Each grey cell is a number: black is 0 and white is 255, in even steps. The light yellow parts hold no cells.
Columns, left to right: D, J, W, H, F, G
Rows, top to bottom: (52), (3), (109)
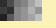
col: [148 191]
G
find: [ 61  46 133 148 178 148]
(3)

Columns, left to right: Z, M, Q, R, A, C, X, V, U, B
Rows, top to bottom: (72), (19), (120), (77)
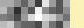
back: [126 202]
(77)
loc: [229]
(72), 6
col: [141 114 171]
B

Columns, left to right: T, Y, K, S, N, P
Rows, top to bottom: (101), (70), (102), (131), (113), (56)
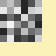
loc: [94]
(131), 3
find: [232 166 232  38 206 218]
(70)
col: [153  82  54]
K
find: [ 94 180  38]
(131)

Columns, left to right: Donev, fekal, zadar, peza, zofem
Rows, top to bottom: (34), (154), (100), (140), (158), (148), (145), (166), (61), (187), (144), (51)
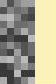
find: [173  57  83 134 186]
(51)
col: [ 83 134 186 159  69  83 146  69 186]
fekal
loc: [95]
(166), 0

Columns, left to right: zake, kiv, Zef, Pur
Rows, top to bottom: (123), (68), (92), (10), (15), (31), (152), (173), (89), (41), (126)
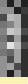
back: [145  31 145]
(126)
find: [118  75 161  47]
(31)
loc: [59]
(68), 3
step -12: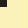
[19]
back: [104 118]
(173)
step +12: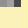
[157 173  87]
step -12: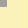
[149]

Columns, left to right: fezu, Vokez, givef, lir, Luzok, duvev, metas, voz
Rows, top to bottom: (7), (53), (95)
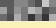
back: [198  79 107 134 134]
(7)
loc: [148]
(53), 2
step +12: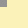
[160]
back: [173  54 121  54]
(95)
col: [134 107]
voz
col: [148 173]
givef

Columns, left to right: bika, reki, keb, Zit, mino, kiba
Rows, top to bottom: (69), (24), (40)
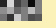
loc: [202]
(40), 2
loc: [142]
(24), 0
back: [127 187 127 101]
(24)
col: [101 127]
Zit

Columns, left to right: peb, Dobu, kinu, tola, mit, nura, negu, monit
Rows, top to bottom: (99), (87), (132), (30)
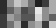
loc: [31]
(99), 5
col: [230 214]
nura
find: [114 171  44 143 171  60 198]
(30)

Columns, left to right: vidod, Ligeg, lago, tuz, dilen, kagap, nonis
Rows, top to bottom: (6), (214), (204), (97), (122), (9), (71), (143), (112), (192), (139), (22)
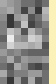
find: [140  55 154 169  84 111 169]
(204)
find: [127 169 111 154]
(112)
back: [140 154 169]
(6)
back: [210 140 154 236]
(9)

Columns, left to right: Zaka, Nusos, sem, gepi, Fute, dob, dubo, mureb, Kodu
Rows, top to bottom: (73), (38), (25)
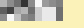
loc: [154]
(73), 6
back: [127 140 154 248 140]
(73)
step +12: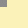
[152]

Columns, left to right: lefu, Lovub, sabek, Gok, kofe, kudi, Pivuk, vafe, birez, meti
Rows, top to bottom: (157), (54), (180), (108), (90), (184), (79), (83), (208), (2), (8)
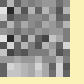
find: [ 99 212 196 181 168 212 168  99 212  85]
(2)
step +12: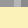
[164 164 193 151]
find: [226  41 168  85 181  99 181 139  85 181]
(54)

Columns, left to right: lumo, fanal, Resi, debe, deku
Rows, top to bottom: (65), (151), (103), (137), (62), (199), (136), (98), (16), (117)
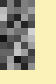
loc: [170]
(117), 1
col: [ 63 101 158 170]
fanal
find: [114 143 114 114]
(62)
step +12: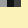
[170  31  75]

